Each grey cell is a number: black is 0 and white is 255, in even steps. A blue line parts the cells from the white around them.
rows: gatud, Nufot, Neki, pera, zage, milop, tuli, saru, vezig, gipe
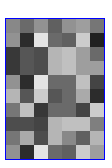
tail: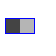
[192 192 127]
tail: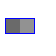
[ 96 146 158 118]
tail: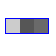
[170  44]
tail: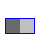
[68]
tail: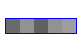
[118]
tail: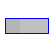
[127]
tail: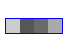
[44]

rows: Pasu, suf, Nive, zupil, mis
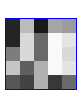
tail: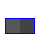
[177  56 105]
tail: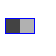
[ 56 105]
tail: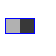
[105]

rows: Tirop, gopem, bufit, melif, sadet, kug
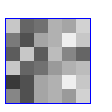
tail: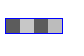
[134 101]
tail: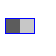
[ 92 188 134 101]
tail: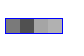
[239 199]

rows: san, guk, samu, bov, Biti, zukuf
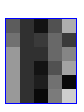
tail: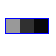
[123 206]
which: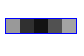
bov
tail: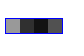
[163]
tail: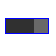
[133]

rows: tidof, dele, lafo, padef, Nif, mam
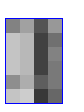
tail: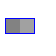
[ 84 152]
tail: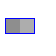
[ 94 121]

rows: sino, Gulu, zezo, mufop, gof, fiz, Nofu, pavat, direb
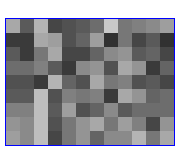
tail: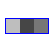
[148 100 138 138 180 119 168]
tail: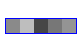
[100 138 138 180 119 168]
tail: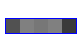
[168 148 100 109]
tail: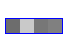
[138 158]
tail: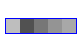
[119 158 128  70 148]
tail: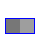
[128  70 148]
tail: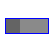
[180 119 168]

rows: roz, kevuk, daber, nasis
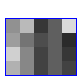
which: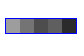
kevuk
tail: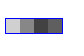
[55]
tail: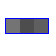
[43]
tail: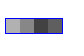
[66]
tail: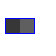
[218]
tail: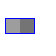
[77 95 43]

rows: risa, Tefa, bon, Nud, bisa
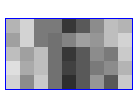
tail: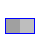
[113  55  89 140 122 202]
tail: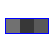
[140 122 202]
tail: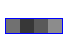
[122 202]
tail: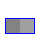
[150 190 211]

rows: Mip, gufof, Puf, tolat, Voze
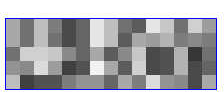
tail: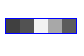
[208  73  82 179  73 101]
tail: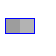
[125 137 125]
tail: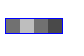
[101 230 190  92 168 157 179 125 137 125]
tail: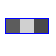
[ 82 179  73 101]
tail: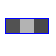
[101]
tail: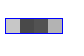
[ 54 113]

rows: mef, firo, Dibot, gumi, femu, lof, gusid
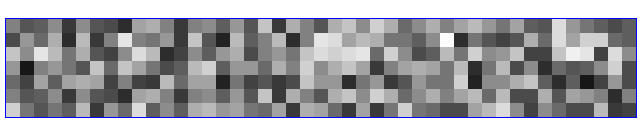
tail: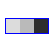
[ 66 140  94 151 174  75 129 151 117 196 220 208 220 229 106 208 140  75
  94 186 117 208 140 151 196  66  66 196 240 229  66 220 140]
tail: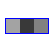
[163 174 163 117 186  45 117 186  75 140  45 106  85  94 140 208  75]
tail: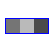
[140  45 106  85  94 140 208  75]
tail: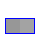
[117 106 163  57 174 163 106  57 163  57 117 208 117 106  75  75 163 186
 220 140  66 140 106  75  75 186  57  66]

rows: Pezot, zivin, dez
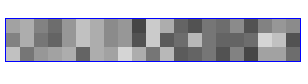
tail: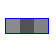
[151 139]
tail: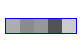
[ 91 109 184 118 100 100 109 213 193  82]
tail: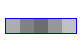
[173 139 151  70 203 173 100  82 118 109 139  82 130 151 139]
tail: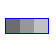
[173 139 151  70 203 173 100  82 118 109 139  82 130 151 139]
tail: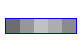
[151  70 203 173 100  82 118 109 139  82 130 151 139]
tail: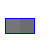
[139  82 130 151 139]

